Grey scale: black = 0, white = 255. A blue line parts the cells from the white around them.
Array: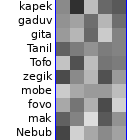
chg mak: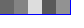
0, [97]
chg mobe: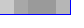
4, [189]
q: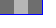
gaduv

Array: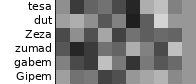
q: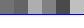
zumad
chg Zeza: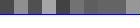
7, [106]
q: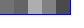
zumad
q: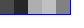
tesa
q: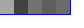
Zeza
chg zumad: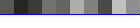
9, [151]
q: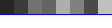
zumad

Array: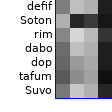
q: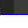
Soton
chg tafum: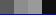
2, [161]
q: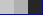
Suvo
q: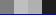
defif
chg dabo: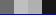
3, [30]
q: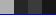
Soton

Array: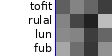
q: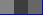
lun
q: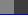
lun
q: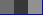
fub
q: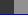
fub

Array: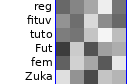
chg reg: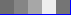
0, [104]
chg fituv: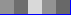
3, [140]

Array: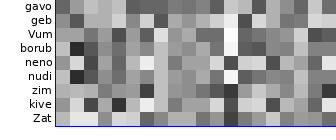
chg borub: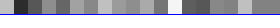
4, [110]
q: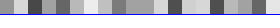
neno

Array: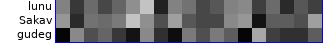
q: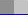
lunu
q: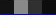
gudeg

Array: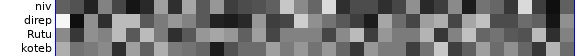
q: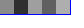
koteb
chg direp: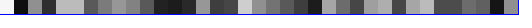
30, [193]
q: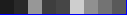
direp
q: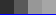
Rutu
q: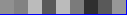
Rutu
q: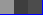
niv

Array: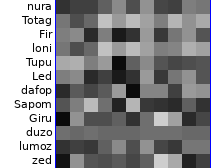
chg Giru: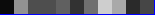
8, [161]
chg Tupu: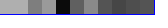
0, [169]

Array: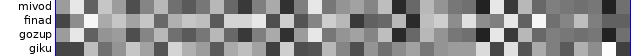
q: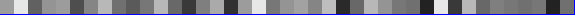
gozup

